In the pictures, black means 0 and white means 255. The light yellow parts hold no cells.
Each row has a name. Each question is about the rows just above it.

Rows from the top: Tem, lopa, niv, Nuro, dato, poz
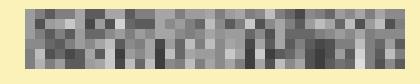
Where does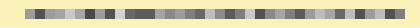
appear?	lopa
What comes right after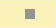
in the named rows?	[156]
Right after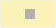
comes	[127]
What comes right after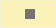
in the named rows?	[104]

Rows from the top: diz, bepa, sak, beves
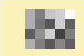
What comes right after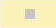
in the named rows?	[207]
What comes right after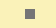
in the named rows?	[87]
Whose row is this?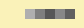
beves

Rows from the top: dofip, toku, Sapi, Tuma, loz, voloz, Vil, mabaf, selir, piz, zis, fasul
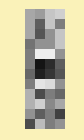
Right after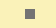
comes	[146]
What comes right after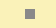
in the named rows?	[167]
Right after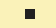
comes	[54]
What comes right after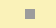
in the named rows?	[197]
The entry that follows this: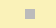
[125]

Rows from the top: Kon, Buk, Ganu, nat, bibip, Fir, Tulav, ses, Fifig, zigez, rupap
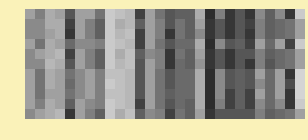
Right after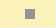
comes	[54]
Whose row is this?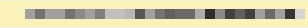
Fifig
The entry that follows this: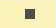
[212]

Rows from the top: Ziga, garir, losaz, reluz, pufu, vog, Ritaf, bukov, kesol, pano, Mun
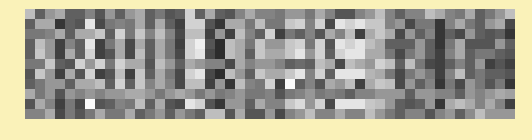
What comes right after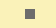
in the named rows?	[96]
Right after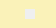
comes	[85]
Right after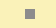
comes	[190]
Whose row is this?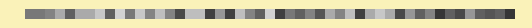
losaz
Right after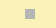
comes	[170]
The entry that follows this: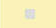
[151]

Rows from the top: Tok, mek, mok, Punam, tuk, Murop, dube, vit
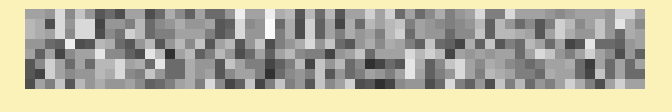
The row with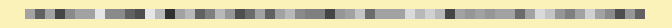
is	tuk
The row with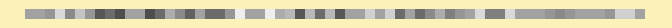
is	Tok
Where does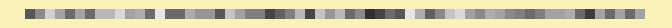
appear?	Murop
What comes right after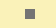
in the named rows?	[208]
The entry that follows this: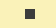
[162]

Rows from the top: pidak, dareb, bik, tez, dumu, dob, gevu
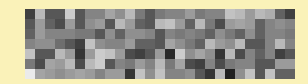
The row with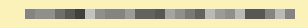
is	tez
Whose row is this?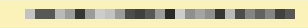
dumu
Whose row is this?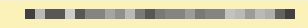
pidak
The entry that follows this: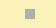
[98]
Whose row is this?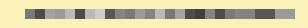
dob
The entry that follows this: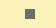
[87]

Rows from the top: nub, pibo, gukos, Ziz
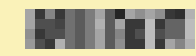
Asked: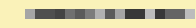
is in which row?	pibo
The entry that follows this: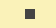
[112]
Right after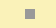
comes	[79]

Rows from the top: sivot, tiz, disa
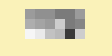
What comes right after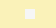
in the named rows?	[234]
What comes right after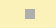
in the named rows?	[164]
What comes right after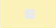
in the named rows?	[194]
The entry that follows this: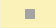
[155]
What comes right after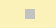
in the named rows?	[185]
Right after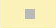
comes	[57]
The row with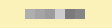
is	tiz

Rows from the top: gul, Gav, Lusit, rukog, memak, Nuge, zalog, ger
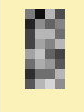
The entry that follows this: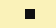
[182]
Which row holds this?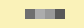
Nuge
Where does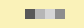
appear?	ger
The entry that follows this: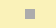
[152]
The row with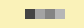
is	rukog
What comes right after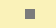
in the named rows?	[15]

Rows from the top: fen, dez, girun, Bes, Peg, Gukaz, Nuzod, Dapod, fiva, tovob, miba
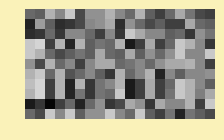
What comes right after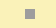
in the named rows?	[95]
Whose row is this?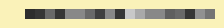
girun
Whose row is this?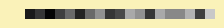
tovob
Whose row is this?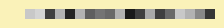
Bes
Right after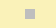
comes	[212]
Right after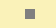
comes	[169]
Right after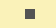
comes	[105]

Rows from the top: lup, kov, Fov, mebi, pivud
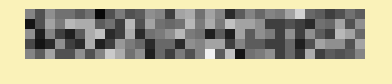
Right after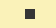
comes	[172]
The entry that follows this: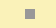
[123]
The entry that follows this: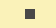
[20]

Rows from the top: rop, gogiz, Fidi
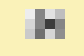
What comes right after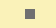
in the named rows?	[214]
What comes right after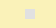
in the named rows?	[190]
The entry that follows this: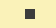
[133]
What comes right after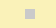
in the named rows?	[112]

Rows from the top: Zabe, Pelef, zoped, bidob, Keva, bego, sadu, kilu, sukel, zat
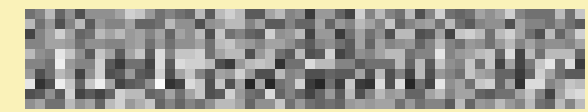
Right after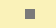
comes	[197]
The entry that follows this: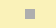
[197]

